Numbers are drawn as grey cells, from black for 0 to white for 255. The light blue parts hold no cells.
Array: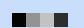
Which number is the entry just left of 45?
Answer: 194
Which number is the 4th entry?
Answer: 45
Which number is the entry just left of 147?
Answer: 4

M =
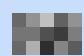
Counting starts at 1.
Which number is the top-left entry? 104
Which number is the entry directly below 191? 80
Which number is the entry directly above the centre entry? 191
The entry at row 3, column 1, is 104

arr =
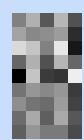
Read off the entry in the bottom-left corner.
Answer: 95
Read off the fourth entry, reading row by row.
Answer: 182
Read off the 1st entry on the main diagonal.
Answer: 129
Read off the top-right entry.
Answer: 81
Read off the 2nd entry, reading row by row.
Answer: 176
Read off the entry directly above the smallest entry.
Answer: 102
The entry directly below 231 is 182
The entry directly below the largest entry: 59
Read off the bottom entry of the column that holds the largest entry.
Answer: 74
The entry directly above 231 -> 156
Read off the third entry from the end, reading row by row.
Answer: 122
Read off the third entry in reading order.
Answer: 87
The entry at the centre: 59
